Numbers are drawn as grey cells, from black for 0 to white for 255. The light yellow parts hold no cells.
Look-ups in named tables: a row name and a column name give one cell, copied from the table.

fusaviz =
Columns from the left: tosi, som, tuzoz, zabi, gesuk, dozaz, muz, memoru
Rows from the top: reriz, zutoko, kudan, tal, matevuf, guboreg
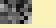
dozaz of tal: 19
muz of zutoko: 127
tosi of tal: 64
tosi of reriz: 94
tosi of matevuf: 107
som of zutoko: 116
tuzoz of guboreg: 73
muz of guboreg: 147
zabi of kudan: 145
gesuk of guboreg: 80
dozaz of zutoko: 27
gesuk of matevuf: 103

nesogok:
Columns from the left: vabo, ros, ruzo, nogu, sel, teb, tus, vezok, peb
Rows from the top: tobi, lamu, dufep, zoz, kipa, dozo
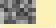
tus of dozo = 149
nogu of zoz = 180
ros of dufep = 58
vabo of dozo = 178
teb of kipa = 108
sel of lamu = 91
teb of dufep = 57
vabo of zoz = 193
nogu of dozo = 87
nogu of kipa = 141
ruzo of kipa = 91
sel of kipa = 109
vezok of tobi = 71
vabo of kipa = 183
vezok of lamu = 132

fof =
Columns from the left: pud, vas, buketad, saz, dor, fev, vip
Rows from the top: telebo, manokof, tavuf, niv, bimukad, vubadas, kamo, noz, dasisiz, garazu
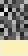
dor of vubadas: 62
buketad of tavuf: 10
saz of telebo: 59
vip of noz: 96
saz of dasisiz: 94
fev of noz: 100
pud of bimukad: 100
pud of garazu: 156
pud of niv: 227
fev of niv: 59

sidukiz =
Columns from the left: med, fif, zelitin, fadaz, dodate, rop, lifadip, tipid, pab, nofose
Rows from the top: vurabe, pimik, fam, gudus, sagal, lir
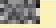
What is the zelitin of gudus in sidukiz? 97
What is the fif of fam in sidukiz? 118
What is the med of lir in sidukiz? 111
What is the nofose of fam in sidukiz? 214
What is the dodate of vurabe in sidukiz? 149
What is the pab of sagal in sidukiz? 97
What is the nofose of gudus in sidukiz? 212
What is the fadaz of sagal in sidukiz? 104
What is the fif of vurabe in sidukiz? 64
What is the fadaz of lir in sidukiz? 150
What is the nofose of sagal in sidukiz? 95
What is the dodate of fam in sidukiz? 134

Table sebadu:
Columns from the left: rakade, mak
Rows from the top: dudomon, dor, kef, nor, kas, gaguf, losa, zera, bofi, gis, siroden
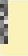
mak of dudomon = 131
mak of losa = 70
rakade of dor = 60
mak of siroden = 59
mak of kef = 94
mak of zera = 124
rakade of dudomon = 143
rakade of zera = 102
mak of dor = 105
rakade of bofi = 88
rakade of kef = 109
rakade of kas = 59
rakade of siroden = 145
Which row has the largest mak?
gaguf

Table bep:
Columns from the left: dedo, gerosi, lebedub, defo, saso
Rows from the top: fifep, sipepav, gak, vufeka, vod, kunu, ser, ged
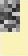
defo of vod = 37
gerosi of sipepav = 124
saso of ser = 137
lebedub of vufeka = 50
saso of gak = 70
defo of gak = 38
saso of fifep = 116
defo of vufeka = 197
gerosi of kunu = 214
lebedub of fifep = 192
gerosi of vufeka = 85
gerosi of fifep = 123
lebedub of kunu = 162
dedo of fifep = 197
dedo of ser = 195
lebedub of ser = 91
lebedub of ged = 62
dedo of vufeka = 71
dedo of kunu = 50
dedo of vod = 104

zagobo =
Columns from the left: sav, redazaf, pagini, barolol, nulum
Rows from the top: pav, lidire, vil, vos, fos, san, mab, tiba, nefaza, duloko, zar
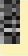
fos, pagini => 20
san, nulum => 97
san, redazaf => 96
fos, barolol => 80
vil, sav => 81
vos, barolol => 24
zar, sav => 168
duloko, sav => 164
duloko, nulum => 86
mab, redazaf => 17
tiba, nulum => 193

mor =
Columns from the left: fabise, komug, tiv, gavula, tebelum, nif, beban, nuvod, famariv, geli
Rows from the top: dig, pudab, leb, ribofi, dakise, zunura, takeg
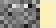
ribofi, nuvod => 97
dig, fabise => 134
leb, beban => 89
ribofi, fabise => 87
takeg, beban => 28
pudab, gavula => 223
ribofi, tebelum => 119
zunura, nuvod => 93
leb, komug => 82
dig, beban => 121
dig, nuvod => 92
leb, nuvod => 115
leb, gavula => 129

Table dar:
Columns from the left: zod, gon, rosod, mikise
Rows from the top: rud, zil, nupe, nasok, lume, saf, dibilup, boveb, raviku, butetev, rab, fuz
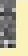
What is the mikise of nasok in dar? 82
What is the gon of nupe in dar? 87
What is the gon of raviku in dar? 72
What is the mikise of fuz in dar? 83
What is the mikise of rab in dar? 162
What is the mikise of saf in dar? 111
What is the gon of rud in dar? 116
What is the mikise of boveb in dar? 124
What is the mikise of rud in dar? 108
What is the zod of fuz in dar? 77
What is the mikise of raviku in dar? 99
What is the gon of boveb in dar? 77

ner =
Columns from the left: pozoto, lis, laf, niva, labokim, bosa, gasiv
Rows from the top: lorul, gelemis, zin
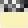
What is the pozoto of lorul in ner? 115
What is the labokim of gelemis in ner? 234
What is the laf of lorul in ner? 90
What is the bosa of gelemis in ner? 104
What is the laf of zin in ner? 91
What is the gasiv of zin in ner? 208
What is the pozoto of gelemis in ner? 195

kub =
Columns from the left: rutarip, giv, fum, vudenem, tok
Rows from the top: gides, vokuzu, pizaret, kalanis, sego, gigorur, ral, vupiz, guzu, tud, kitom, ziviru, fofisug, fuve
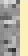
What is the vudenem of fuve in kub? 121
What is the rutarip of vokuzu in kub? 145
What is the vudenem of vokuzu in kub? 98
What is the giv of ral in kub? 91
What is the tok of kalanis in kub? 147
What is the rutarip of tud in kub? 141
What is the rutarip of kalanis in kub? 133
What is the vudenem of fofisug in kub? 46
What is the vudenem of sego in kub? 176
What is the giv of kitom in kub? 78
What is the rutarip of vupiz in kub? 143
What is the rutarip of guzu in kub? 136
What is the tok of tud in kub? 142
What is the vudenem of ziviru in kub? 176
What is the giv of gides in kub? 220
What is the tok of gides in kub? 101
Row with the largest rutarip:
gides

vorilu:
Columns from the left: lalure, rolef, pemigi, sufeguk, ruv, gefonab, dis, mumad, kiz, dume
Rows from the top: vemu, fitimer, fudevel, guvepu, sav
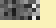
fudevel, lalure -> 124
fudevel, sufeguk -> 26
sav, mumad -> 25
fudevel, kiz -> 53
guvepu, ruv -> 92
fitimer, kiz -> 233
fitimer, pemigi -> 135
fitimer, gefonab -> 94
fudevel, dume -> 184
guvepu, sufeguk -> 30
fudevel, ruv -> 94
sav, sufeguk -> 70
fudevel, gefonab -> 103
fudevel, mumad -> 132
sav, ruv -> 90

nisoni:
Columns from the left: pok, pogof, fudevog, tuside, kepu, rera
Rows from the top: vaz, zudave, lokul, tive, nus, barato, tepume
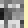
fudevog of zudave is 213
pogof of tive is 92
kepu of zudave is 223
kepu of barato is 224
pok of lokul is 37
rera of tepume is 106
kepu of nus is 147
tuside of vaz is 145
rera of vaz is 135
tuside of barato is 221
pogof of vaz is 120
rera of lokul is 124
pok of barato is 234
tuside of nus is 163
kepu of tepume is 222
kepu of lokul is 139
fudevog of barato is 219
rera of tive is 151
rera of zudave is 101
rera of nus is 161
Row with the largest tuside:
barato

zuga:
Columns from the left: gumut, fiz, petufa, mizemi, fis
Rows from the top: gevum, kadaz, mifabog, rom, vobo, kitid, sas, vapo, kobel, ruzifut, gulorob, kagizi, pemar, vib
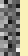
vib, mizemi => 100
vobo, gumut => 135
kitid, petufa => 21
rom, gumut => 156
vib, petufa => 139
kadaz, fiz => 147
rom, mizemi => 110
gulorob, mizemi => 100
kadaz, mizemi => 88
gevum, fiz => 25
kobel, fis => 25
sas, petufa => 131
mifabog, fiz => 114
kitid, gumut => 164
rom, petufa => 133
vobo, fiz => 160
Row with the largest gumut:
kadaz

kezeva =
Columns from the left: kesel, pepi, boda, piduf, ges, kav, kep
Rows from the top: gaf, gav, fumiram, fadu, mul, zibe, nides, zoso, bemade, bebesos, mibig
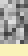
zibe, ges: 142
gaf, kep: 110
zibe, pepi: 123
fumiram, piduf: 183
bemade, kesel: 143
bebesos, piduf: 134
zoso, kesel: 198
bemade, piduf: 124
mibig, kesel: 146
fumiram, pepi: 198
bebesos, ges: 158
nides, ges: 107
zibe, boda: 225
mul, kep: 151
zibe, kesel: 192
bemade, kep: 83
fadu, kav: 199
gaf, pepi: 213
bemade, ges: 181

